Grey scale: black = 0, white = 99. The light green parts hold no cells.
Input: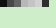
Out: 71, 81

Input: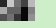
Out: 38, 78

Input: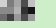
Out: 69, 81

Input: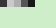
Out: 67, 78

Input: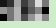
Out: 14, 85

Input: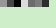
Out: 85, 85

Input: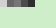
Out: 46, 81

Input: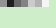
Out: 51, 95

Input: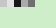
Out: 9, 88
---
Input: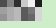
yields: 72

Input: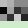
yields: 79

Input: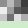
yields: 87

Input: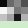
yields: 9

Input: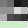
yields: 25

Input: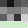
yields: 20

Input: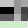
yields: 70

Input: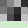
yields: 12

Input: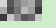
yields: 55
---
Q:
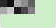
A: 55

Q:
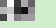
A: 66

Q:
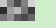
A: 50

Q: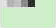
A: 53

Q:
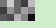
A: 24

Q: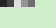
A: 58

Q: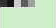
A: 36

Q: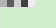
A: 25

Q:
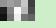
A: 77

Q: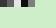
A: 5
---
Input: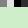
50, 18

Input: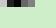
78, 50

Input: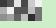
23, 45

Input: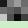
10, 25

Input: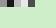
58, 30

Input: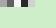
65, 81
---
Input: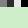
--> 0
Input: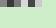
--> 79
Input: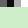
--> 98
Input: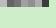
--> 23
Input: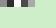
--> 66
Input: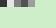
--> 61
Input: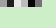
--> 45
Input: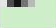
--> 72
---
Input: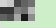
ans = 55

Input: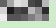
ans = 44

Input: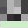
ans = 64

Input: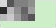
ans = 33

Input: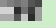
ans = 61

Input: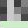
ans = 28
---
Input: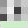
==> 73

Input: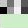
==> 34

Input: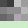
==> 71

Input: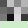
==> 58

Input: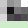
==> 41

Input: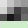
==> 36
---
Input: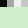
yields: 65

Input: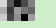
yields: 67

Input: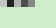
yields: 52

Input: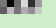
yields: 72

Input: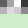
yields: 79

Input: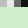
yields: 40

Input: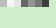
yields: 73
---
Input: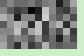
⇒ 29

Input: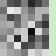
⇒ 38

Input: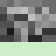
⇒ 63

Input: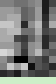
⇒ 50

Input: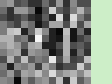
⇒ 30

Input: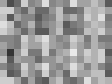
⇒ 47

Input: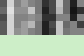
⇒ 51

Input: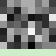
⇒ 90
